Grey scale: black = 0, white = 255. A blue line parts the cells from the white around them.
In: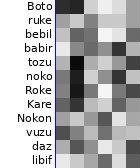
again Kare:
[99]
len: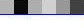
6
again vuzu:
[186]
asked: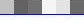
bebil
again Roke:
[121]
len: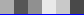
6
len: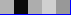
5

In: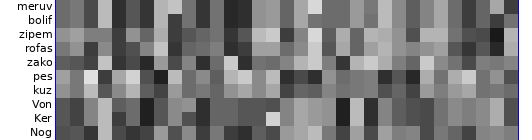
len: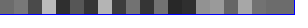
21
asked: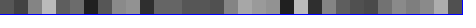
Von
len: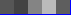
5

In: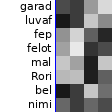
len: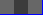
3
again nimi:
[103]
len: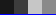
4
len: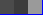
3
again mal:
[198]
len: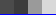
4
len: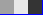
3

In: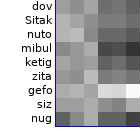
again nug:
[98]
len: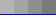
4
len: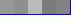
5
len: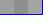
3
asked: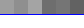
dov

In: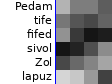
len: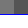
2
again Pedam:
[125]

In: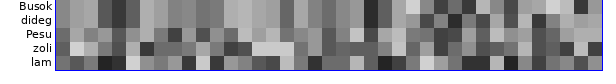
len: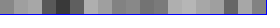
19
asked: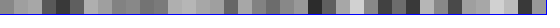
Busok
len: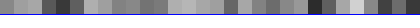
30

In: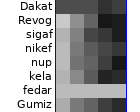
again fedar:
[187]
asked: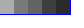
Gumiz
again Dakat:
[77]
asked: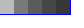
nikef

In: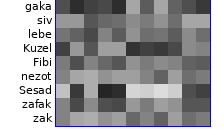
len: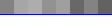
8
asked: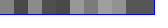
zafak
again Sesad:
[206]
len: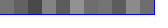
11
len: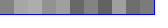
11
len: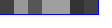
7
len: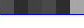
6

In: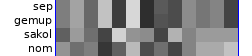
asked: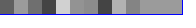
sakol
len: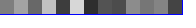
13
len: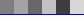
6
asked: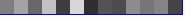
gemup
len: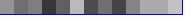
13

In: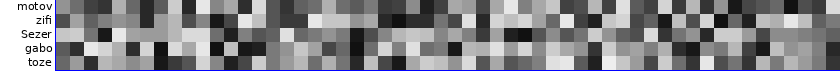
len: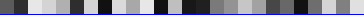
26
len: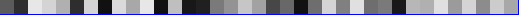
37
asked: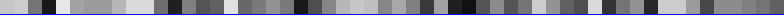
Sezer

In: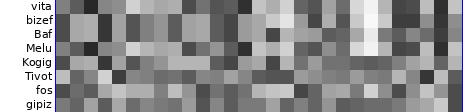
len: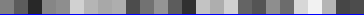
26
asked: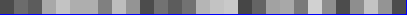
fos
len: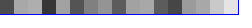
17
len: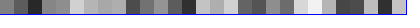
29
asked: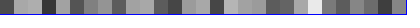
Baf
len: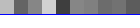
10
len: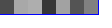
7

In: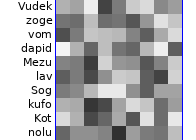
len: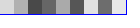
9
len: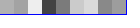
9

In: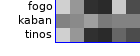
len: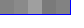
5
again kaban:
[130]
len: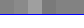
6

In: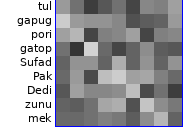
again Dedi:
[135]
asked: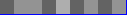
Sufad
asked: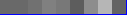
mek
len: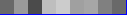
9
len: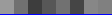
8
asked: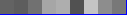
zunu

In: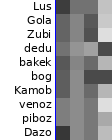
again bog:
[74]
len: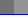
2
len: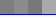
4
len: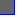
1
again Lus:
[114]
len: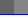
2
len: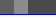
4

